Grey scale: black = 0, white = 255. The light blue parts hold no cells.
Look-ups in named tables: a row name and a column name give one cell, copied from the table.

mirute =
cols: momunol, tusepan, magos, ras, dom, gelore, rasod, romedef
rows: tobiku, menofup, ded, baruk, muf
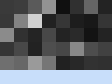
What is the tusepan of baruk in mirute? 72
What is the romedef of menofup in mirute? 53
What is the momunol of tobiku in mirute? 58
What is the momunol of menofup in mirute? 56
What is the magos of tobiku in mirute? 90
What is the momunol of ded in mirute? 139
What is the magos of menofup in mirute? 209
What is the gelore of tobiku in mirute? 48
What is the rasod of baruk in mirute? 77
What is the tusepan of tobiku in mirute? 61
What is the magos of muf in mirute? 154
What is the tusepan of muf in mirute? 103
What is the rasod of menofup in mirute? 24
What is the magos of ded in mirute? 36
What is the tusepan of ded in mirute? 49
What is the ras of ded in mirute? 72
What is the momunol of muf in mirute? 111
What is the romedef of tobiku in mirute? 35
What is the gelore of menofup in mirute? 29
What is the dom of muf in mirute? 33

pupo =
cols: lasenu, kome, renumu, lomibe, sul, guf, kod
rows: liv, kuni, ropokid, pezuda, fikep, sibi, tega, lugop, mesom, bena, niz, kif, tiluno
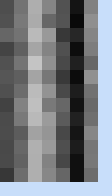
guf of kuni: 9
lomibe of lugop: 121
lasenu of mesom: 75
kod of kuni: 143
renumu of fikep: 196
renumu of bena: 162
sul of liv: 82
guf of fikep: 32
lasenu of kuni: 81
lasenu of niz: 73
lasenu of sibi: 86
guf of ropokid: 39
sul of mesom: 91
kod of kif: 120
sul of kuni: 84
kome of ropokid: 115
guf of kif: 16
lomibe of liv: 133
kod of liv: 129

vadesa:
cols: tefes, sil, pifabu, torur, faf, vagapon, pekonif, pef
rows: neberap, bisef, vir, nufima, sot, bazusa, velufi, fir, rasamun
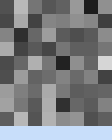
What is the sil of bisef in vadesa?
169
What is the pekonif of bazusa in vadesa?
130
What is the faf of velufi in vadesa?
121
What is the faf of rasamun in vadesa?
139
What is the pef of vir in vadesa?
140
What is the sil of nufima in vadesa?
68
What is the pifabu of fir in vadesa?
89
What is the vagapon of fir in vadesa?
103
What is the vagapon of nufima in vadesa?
95
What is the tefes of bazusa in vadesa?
78
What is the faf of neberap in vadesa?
97
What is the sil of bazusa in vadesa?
156
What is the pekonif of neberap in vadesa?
29
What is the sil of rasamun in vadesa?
183
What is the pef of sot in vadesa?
214
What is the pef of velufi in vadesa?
101
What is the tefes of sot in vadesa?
75
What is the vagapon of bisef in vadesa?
144
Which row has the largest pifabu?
sot

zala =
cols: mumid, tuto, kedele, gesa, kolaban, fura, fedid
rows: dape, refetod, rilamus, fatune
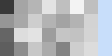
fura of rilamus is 194
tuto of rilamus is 221
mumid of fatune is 94
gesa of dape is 227
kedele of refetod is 206
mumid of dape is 57
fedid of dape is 191
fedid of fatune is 220
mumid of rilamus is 101
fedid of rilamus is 212
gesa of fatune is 171
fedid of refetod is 211

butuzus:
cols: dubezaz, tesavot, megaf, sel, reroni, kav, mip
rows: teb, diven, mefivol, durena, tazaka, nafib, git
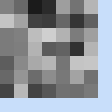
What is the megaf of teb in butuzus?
27
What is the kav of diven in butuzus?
53
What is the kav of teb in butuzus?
115
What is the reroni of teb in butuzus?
158
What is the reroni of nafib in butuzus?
120
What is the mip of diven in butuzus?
96
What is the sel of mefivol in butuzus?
207
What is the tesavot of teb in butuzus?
104
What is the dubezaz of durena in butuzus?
123
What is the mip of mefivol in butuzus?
159
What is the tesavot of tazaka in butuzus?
137
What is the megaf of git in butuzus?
67
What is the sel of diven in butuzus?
60
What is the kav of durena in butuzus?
49
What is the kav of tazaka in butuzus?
196
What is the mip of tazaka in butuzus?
198
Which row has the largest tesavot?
git

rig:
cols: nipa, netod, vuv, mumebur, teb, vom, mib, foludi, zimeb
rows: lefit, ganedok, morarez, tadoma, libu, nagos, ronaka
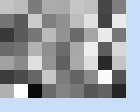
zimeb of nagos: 82
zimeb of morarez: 119
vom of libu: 169
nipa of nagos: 60
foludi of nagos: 250
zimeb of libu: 196
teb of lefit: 169
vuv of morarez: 119
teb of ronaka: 132
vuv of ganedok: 203
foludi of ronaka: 98
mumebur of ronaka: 106

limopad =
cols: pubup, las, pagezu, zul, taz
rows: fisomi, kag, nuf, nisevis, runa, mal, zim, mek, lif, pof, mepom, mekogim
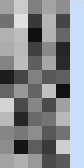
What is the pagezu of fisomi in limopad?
127
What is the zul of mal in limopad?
88
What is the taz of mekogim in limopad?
89
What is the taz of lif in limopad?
184
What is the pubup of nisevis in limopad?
172
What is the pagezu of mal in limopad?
129
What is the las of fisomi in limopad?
203
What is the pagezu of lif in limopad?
106
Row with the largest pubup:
mek

